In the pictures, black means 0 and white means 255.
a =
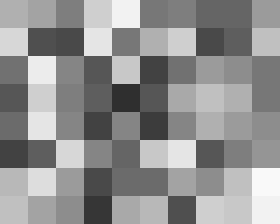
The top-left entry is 176
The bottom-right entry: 242
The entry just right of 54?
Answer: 169
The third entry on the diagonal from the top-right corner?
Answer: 155
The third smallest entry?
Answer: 60
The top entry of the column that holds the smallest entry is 242
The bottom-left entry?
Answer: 192
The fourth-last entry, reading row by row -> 79
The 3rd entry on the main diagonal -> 133
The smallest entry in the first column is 66
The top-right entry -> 155
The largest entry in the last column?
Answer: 249
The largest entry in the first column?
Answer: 215
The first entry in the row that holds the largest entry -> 184

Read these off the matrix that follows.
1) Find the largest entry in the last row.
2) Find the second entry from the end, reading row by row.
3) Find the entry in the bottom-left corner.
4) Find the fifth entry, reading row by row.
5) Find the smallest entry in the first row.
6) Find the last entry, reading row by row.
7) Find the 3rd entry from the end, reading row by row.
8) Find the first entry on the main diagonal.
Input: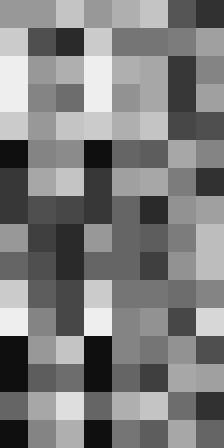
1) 175
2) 167
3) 15
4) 175
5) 49
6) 101
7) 93
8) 152
